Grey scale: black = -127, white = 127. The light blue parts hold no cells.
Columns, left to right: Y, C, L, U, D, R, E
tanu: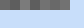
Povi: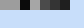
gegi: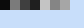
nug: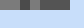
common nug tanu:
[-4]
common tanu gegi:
[-4]
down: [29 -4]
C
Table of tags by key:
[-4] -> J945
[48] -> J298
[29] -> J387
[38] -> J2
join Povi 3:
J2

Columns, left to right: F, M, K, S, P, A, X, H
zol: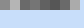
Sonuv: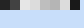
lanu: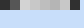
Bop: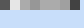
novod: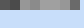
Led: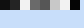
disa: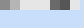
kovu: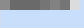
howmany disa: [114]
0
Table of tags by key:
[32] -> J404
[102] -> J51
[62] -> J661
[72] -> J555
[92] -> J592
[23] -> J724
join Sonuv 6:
J592
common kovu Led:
[-21]
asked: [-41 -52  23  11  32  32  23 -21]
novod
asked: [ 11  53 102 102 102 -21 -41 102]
disa
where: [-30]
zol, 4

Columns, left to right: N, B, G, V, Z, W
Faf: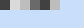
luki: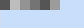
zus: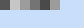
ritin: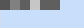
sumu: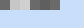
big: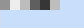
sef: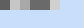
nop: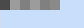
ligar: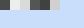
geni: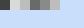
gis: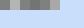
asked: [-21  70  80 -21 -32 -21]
sumu
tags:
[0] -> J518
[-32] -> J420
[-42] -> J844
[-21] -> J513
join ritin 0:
J844
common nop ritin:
[0]
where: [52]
gis, 1
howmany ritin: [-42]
1
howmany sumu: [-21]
3
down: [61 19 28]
G

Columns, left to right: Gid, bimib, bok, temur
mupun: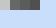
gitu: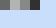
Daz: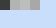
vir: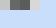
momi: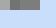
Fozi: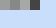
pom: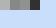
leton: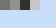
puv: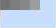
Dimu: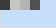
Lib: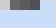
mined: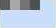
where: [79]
Lib, 0
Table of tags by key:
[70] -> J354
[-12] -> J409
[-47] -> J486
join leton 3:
J354

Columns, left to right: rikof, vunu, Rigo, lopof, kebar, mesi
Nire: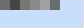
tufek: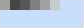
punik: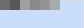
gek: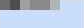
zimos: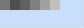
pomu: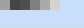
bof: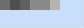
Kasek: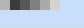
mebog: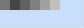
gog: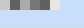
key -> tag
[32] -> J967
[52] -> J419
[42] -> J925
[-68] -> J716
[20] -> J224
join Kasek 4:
J925
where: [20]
punik, 4
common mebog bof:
[-30]
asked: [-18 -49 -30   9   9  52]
bof

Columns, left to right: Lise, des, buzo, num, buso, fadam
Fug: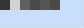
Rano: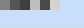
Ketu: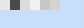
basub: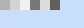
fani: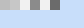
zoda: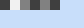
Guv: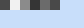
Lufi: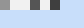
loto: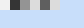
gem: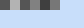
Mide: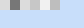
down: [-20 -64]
fadam
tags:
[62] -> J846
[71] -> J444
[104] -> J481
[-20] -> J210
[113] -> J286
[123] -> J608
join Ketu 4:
J444
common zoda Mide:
[113]
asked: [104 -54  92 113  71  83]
Ketu
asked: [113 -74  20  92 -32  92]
loto
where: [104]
Ketu, 0
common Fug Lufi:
[-42]

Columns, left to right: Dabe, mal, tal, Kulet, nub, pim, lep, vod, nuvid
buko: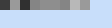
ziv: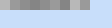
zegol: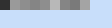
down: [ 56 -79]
Dabe
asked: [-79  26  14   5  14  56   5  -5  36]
zegol
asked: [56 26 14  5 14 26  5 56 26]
ziv
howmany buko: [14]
2

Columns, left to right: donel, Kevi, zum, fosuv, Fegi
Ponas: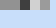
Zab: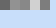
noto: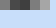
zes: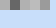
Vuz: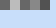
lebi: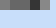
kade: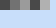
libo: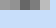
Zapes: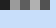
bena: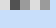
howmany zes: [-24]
1
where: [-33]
Zapes, 2
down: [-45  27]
Fegi
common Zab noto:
[-2]
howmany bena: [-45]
1
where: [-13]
kade, 1
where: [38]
noto, 4

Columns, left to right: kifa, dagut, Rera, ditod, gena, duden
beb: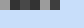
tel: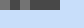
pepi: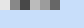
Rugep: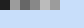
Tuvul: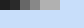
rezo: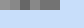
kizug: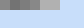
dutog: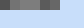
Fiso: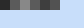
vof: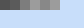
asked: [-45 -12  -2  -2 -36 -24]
dutog
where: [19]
rezo, 0
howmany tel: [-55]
4
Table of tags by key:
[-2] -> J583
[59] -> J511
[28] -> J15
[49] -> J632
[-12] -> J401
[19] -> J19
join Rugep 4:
J511
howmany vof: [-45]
1
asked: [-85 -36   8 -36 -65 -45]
Fiso

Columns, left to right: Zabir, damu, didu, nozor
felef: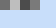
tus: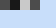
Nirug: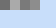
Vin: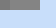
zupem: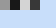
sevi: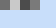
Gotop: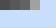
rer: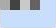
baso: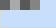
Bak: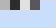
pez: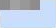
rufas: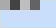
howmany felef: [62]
1
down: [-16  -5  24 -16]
Zabir
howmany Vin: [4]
3
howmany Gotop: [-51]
1
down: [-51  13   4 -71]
nozor

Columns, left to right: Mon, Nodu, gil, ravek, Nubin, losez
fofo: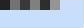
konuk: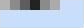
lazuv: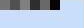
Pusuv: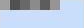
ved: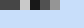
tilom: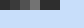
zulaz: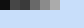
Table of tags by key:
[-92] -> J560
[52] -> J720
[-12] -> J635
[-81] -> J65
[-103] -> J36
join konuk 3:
J560
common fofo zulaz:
[-69]
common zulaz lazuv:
[-22]
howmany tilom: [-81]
3
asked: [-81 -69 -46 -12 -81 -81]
tilom
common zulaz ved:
[-57]

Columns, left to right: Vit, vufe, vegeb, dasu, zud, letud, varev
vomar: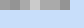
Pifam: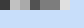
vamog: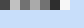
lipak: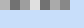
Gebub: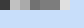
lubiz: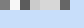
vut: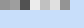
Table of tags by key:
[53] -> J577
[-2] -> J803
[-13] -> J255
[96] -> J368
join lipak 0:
J577
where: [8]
lipak, 6
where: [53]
lipak, 0
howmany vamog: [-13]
2

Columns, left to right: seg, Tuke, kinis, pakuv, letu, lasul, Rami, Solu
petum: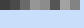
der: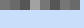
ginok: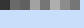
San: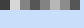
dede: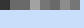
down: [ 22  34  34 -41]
pakuv
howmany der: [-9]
3
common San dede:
[12]
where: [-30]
ginok, 2
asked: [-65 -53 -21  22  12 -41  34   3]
petum
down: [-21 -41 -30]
kinis

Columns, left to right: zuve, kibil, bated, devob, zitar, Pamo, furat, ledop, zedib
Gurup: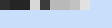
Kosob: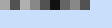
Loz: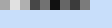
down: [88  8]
devob
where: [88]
Gurup, 3
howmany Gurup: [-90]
2
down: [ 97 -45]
zedib
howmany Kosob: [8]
2
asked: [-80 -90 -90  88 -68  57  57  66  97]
Gurup

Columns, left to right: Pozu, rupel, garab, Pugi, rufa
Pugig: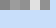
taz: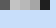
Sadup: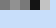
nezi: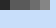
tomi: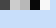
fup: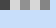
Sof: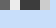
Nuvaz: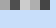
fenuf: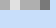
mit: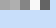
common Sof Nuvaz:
[76]
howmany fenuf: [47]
3
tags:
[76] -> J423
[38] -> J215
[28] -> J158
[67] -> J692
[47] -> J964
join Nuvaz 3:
J964
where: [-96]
taz, 4
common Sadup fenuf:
[-6]
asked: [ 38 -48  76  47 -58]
Nuvaz
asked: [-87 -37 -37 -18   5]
nezi

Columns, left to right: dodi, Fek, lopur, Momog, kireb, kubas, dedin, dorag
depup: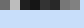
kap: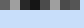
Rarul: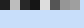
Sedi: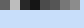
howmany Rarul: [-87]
1
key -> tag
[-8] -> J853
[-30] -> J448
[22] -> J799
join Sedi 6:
J853
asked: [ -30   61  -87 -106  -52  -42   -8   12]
Sedi
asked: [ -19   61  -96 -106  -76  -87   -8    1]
depup

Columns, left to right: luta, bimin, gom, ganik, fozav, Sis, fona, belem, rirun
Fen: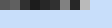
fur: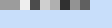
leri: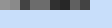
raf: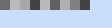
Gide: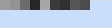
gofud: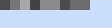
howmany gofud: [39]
1
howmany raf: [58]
2
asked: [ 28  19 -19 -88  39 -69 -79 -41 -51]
Gide
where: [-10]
gofud, 1
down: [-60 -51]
rirun
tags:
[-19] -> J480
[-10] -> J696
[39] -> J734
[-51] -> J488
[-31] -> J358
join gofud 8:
J480

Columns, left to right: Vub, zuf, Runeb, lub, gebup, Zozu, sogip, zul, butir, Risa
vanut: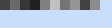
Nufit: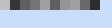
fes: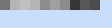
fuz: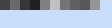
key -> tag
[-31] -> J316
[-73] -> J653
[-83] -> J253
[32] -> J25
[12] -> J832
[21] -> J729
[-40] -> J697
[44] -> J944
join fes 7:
J653
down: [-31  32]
Zozu

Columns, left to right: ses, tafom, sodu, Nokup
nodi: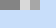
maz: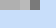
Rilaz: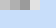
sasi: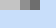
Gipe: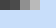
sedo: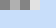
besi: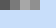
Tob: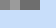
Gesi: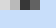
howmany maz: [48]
2
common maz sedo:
[48]
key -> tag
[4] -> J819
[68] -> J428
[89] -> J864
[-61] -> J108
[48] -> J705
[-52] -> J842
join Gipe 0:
J108
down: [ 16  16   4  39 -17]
sodu
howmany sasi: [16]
1
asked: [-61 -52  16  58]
Gipe
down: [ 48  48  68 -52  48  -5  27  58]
tafom

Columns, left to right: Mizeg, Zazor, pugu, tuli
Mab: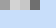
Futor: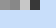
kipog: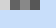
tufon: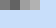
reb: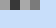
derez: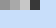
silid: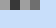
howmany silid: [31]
2
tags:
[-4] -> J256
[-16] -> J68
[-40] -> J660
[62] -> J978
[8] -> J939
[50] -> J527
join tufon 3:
J527

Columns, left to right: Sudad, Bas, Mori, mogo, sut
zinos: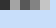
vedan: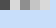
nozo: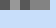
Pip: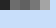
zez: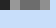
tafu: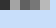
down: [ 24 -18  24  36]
Bas
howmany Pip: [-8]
1
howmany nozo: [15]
0

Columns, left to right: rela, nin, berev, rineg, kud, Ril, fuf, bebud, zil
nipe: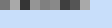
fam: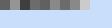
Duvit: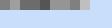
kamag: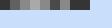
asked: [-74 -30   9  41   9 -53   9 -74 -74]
kamag
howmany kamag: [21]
0
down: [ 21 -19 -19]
rineg
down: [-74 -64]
berev

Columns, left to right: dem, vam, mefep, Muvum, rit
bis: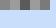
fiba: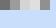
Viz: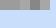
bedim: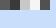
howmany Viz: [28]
2
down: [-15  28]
dem
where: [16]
fiba, 4
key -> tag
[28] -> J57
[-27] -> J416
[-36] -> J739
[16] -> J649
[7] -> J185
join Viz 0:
J57

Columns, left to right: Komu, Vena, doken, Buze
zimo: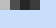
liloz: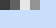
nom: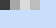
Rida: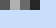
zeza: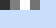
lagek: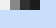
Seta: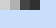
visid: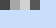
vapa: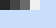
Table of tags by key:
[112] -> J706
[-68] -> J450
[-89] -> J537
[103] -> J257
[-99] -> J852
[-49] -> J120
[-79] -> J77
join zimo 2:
J537
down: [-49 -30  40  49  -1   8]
Vena
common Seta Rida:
[49]
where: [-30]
liloz, 1
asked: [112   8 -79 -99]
lagek

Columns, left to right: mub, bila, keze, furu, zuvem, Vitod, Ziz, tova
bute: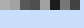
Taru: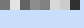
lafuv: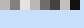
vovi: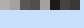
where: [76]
Taru, 6
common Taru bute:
[-8]
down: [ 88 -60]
Vitod

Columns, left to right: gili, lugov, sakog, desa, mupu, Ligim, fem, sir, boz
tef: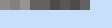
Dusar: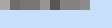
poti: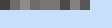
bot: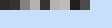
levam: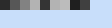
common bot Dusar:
[2]
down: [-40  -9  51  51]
Ligim
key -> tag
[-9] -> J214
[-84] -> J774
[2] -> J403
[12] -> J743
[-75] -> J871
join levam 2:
J403
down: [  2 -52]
fem
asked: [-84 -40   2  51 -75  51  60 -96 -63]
levam

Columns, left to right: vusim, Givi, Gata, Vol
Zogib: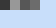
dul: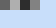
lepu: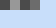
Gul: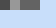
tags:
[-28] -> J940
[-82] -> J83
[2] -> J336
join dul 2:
J83
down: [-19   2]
Vol
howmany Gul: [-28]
2
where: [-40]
Zogib, 2

